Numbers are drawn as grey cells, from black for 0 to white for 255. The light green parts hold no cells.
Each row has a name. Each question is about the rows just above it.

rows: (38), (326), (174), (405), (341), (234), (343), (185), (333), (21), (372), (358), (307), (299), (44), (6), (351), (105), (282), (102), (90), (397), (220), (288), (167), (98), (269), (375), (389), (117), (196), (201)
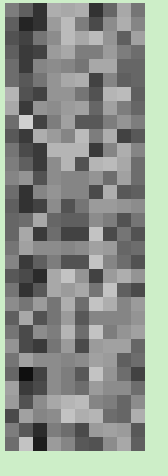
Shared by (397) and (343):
[117]
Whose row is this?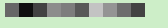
(269)
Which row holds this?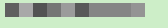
(220)
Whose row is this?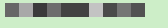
(351)
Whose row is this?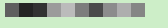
(326)
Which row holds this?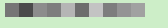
(288)
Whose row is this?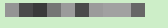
(167)

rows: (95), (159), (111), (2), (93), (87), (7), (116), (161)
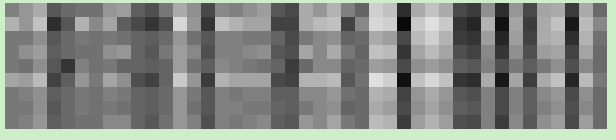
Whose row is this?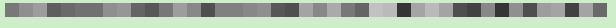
(2)
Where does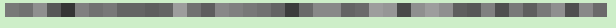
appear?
(93)

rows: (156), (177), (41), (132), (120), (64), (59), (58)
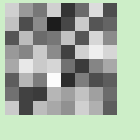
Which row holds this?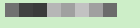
(59)
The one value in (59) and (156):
[107]

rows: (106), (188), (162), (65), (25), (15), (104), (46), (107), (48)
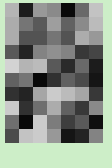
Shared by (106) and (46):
[138]
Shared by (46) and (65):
[56]

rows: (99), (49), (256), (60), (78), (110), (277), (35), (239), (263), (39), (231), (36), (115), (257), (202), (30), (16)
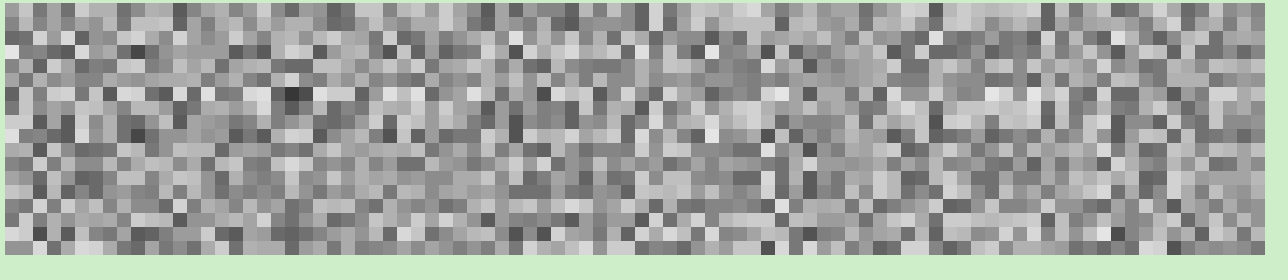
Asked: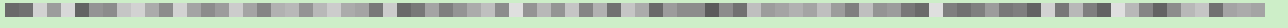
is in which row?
(256)
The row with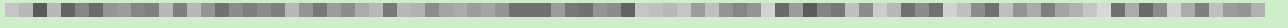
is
(115)
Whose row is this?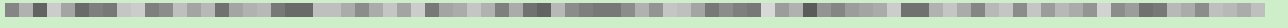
(78)
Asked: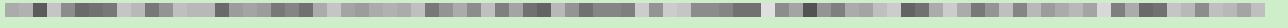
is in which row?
(39)
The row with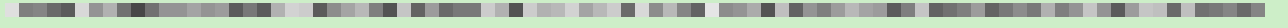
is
(263)
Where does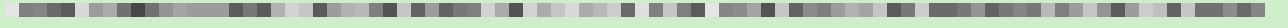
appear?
(60)

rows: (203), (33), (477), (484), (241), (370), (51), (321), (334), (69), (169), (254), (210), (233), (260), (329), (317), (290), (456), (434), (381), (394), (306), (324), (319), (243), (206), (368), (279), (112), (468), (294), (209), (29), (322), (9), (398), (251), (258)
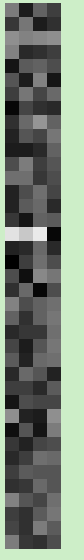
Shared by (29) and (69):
[85]
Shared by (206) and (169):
[41]
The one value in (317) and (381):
[7]
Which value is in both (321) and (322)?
[48]
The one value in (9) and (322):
[85]
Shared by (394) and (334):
[98]

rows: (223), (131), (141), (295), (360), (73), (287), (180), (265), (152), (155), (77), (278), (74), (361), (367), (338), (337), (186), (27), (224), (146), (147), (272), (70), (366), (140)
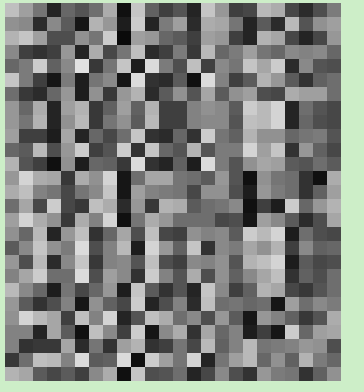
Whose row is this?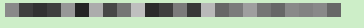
(295)
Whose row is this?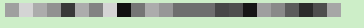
(367)
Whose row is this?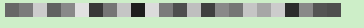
(360)
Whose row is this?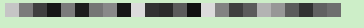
(73)

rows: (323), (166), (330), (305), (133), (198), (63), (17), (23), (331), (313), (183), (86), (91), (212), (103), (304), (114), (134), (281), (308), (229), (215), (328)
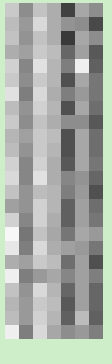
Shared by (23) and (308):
[194]
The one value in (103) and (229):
[160]
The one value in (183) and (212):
[209]
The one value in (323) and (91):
[194]
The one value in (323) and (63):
[173]

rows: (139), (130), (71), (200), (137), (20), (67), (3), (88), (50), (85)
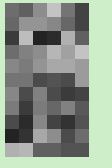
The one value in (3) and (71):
[59]
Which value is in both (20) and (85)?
[83]
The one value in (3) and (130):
[103]
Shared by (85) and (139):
[96]
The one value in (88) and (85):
[83]
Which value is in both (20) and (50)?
[75]

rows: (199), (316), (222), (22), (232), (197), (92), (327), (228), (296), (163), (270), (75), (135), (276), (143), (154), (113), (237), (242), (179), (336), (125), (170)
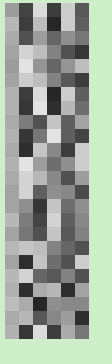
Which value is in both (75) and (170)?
[171]
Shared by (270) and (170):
[177]
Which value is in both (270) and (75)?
[157]

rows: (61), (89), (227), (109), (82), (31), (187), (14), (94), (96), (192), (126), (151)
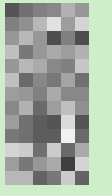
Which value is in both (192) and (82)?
[170]
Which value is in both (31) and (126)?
[120]
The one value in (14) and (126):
[157]
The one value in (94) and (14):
[157]

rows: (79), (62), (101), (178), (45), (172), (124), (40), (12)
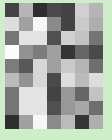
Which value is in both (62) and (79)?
[67]
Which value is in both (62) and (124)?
[67]
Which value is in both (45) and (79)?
[181]
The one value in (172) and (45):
[215]

